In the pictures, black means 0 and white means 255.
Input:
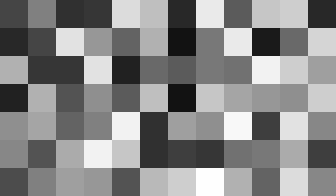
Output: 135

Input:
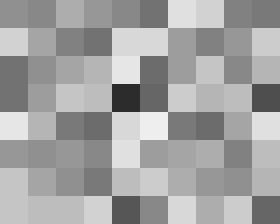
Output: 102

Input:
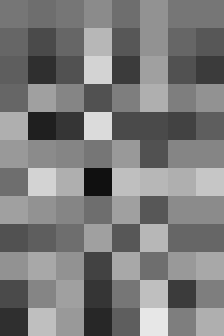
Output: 175

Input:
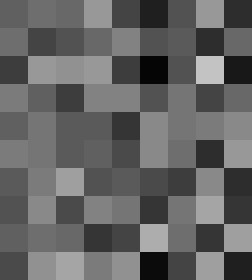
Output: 31

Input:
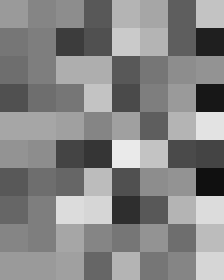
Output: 214

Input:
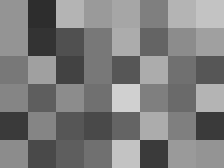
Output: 148

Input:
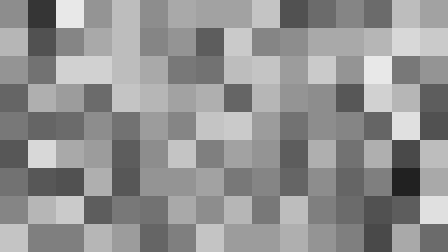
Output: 107
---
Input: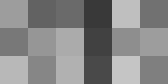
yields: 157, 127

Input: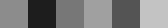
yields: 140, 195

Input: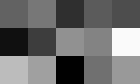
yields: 98, 153

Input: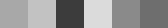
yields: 168, 110

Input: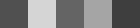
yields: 80, 62

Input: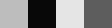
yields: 189, 93

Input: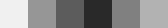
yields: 240, 178

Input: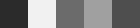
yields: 43, 78

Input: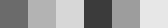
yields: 107, 231

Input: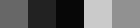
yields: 103, 145
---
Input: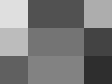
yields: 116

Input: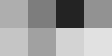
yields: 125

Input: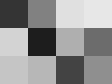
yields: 29

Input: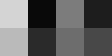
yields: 9

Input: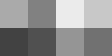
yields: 129

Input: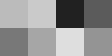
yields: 202

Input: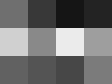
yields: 137

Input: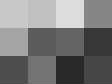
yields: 92
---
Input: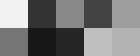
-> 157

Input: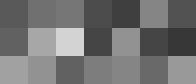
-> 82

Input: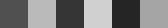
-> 165

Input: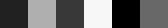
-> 104

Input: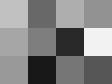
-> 146

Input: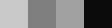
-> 11
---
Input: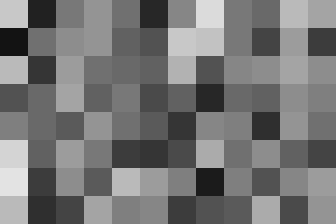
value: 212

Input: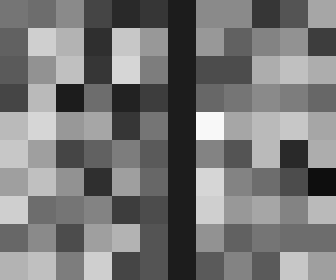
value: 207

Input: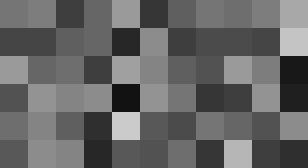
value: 82

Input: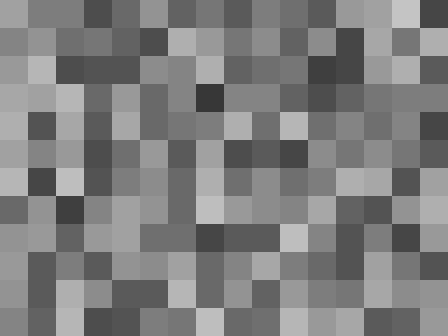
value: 153

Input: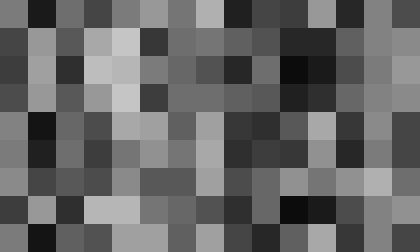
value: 138

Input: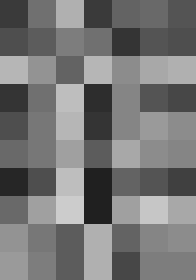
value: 105
